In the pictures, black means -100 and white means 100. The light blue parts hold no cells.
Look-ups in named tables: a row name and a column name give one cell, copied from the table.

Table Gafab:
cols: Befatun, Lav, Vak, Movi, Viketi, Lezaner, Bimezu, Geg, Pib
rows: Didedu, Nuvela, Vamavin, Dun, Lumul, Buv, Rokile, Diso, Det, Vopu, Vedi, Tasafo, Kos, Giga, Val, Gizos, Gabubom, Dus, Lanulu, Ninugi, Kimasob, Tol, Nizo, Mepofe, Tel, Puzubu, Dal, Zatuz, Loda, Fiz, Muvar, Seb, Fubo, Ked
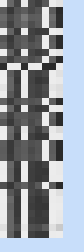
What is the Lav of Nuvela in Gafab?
-56
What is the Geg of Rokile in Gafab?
-25
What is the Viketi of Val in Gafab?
-35
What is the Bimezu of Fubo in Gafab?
-26
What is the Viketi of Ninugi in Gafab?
-49
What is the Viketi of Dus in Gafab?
-41
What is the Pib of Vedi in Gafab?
76
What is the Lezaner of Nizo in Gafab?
-32
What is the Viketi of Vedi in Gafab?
-45
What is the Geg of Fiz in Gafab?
85
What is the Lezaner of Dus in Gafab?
-32
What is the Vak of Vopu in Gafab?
85
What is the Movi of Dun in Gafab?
-18
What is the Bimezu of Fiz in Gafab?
-58
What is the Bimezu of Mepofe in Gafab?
-48
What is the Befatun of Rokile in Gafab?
-24
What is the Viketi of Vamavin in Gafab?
-28
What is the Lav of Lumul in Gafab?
-22

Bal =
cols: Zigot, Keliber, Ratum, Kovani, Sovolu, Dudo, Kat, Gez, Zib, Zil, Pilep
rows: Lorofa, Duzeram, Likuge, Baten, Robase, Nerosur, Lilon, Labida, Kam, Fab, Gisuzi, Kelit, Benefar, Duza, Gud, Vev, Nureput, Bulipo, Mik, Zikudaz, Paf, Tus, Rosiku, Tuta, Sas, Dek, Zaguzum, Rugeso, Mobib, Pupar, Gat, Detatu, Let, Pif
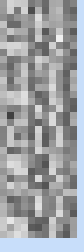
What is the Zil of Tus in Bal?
-4
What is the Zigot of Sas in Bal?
17
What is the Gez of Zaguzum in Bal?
37
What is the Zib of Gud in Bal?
42
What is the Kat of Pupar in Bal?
7
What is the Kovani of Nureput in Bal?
36
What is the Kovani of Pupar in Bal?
14
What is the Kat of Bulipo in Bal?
3
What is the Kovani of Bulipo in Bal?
52
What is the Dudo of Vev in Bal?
70
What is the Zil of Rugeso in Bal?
48
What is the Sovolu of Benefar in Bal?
-16

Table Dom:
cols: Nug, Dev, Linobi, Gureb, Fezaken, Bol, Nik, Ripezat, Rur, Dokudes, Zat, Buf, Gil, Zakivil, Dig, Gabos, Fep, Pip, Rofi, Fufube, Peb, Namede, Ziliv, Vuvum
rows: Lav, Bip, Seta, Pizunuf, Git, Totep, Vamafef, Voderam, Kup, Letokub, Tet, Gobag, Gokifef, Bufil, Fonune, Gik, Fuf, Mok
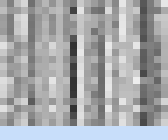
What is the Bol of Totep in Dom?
28
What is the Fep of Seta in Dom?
23
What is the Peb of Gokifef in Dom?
-14
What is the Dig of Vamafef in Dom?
-13
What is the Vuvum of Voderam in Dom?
40
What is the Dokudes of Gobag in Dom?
49
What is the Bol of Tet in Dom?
30
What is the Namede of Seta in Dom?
3
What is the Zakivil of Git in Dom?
-8
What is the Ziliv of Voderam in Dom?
-15
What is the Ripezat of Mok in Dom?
22
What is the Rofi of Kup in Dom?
47
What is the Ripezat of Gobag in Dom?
79
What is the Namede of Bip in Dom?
-5
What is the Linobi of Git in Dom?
57
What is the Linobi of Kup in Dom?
39
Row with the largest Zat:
Seta

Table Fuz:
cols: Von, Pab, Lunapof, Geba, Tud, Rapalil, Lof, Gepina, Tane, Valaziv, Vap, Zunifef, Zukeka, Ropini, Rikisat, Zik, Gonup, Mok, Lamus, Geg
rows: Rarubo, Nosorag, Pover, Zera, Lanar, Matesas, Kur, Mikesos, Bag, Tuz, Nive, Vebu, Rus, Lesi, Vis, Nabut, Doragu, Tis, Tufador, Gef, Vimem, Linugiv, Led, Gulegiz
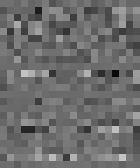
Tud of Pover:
-39
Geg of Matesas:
-23
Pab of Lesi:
-14
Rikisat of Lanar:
-2
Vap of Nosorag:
-18
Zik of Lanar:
7
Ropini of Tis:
-23
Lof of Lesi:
-16
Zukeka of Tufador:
-60
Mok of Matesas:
5
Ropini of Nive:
-38
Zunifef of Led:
-8
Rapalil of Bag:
-24
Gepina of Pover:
-23
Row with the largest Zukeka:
Nive

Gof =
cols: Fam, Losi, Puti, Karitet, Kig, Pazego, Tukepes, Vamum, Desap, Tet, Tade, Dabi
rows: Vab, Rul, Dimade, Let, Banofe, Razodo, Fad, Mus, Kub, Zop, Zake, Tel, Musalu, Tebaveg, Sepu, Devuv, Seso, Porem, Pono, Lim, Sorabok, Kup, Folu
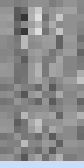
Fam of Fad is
9
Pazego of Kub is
20
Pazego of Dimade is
73
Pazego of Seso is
22
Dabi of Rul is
4
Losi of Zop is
17
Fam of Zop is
19
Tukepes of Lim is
12
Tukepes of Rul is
9
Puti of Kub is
-1
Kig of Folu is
14
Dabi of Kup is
5
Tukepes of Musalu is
16
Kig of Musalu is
-2
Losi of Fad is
4
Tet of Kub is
4

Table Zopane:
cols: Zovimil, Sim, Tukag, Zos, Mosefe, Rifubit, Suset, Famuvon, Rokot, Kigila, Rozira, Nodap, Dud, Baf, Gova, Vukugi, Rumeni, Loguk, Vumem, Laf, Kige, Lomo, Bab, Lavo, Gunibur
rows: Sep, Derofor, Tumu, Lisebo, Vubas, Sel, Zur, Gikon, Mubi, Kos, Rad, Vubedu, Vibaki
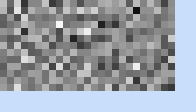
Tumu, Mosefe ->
-10
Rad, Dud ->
51
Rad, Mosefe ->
25
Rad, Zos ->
-2
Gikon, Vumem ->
23
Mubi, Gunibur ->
61
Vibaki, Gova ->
-6
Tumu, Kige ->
1
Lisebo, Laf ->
17
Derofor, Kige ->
14
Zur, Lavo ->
-30
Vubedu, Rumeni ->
9
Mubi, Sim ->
-17
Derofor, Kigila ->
54
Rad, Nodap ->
53

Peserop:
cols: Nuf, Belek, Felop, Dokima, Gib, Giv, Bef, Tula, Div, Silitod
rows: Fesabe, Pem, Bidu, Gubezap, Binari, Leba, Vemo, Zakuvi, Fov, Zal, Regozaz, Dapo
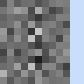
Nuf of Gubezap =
-16
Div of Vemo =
0
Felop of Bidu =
-17
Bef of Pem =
-11
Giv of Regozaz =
12
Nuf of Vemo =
-21
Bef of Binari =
-2
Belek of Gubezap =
-10
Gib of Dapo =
-34
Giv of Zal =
-46
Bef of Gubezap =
-5
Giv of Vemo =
-55

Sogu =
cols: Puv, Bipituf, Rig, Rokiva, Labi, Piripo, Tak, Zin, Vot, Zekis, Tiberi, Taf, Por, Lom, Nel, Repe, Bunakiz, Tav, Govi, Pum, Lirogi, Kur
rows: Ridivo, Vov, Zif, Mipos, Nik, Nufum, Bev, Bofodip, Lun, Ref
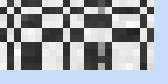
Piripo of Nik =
82
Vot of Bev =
81
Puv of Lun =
85
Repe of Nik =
82
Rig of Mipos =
81
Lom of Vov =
82
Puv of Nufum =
-66
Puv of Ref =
92
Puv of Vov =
-65
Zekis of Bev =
-63
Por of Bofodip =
-64
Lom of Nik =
81
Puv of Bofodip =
85
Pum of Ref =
80
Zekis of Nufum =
82
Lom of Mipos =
-55

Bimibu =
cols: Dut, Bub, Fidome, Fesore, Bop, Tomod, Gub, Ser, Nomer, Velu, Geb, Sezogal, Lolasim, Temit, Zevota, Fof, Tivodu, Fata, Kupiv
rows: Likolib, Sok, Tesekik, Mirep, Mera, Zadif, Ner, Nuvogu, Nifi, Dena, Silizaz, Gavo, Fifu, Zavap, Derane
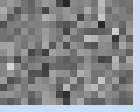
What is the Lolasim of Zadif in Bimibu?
50
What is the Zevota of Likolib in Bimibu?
45
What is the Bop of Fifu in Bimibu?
16
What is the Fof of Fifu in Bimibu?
16
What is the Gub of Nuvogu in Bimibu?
-50
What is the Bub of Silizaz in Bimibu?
19
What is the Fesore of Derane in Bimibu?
18
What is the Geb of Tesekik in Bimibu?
22
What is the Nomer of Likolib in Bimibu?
-43
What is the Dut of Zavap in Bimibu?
14
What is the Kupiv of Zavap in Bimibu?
-11
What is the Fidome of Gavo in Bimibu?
-23
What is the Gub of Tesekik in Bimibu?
37
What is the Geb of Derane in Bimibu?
11
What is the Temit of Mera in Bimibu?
-28
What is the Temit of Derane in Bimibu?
-27
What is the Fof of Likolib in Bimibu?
7
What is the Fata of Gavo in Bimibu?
-33
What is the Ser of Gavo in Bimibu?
19
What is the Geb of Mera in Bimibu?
11
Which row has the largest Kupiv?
Nifi

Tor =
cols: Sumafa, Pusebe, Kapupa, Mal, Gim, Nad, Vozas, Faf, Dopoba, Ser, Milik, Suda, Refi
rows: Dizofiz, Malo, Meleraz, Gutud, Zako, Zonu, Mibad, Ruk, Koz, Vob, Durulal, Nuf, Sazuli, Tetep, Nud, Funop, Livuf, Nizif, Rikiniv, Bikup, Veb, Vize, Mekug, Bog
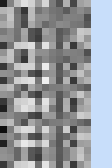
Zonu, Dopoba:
-28
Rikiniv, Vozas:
69
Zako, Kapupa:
-10
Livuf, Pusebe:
8
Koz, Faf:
-6
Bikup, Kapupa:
-9
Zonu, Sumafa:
14
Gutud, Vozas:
-17
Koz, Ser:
-24
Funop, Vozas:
67
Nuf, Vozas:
88

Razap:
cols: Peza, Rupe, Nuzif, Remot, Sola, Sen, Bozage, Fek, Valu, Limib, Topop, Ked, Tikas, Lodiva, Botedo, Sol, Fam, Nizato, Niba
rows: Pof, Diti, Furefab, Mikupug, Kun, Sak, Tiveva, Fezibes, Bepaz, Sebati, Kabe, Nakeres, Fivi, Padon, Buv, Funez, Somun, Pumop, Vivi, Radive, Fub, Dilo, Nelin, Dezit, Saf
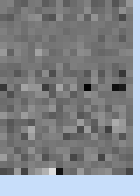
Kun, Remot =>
-12
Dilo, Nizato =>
-8
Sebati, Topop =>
-1
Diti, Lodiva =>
-17
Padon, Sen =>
10
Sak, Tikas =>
-6
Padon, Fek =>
-28
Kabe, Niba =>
3

